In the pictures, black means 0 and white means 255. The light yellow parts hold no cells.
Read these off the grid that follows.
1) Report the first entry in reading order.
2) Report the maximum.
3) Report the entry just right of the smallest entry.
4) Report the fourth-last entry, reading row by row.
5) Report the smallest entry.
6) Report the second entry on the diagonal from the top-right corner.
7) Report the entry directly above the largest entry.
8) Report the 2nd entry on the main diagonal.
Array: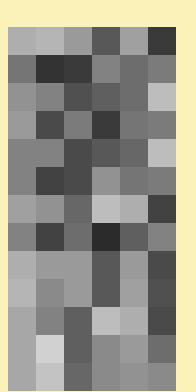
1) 174
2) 209
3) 95
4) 103
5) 43
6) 109
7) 130
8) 51

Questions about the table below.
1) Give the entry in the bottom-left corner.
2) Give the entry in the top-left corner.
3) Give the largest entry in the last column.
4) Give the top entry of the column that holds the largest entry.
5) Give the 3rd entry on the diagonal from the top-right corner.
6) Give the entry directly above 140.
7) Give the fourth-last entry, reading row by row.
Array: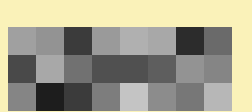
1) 133
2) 160
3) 183
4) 176
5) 140
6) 94
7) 196

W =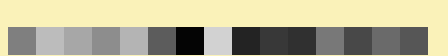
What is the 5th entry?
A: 180
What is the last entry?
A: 86
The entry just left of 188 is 127
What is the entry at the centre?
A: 210

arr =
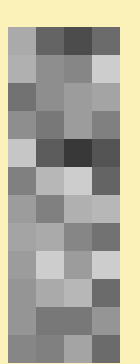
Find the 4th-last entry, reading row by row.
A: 134
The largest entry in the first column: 198
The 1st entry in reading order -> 170
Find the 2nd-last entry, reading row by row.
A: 164
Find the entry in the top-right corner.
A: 107
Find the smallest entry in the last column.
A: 84
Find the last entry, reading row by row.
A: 107
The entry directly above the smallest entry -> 156
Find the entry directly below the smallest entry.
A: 205
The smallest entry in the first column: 114
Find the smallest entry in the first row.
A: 76

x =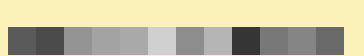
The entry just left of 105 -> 133
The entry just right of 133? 105

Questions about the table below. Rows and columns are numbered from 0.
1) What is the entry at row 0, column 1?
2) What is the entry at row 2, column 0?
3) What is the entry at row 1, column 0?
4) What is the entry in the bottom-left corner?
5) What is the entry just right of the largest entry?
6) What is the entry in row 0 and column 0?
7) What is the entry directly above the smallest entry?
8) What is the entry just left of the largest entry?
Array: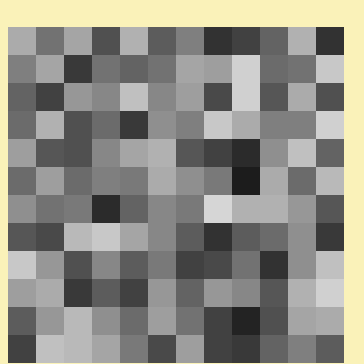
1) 114
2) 99
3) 127
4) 65
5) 177
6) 171
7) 43
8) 121

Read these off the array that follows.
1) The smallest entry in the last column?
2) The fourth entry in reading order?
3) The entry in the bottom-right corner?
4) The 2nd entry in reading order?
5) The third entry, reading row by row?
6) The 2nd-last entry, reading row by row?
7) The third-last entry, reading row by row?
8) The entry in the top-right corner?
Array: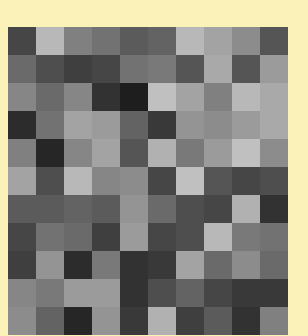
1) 50
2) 114
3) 128
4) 184
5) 128
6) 50
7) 91
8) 85

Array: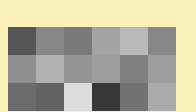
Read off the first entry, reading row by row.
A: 86
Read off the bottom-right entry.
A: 170
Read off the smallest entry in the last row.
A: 56
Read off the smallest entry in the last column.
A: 135
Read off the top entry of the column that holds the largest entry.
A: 121

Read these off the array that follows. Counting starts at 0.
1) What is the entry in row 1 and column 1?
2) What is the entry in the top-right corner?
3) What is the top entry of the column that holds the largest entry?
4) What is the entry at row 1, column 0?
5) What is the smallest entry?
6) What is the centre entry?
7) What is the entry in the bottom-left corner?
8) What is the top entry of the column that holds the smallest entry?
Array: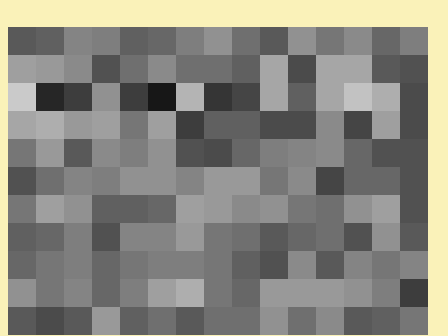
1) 153
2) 126
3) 89
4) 159
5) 23
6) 153
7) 89
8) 103

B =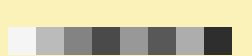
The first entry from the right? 46
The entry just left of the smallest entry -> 173
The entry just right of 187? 131

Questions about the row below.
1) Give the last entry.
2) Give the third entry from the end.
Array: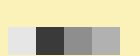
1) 177
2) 58

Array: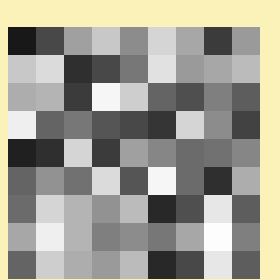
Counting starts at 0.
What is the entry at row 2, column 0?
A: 173
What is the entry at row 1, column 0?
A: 200
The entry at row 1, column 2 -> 47
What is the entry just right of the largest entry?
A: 127
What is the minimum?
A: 24
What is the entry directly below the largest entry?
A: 231
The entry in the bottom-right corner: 93
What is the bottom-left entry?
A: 100
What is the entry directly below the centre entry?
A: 85
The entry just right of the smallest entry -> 72
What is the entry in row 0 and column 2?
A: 160
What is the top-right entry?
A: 154
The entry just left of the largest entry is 167
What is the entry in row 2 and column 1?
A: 180
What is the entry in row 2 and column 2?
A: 59
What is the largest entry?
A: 253

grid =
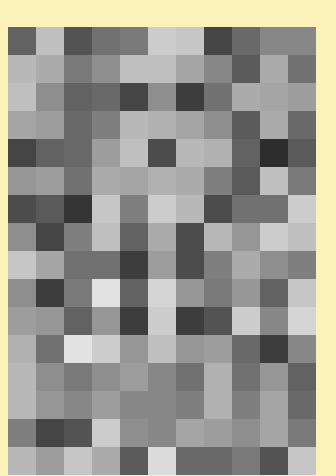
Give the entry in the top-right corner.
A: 135
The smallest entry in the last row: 83
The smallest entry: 45
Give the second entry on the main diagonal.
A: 171
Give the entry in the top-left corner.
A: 98
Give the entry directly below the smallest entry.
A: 191
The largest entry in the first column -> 198
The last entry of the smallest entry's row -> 90
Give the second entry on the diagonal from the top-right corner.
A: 171
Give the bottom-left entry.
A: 184
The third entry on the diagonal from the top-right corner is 171
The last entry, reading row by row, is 198
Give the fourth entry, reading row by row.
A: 113
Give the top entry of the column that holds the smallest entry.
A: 135
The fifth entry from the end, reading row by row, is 105
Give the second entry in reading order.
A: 191
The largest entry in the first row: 204
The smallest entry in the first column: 69
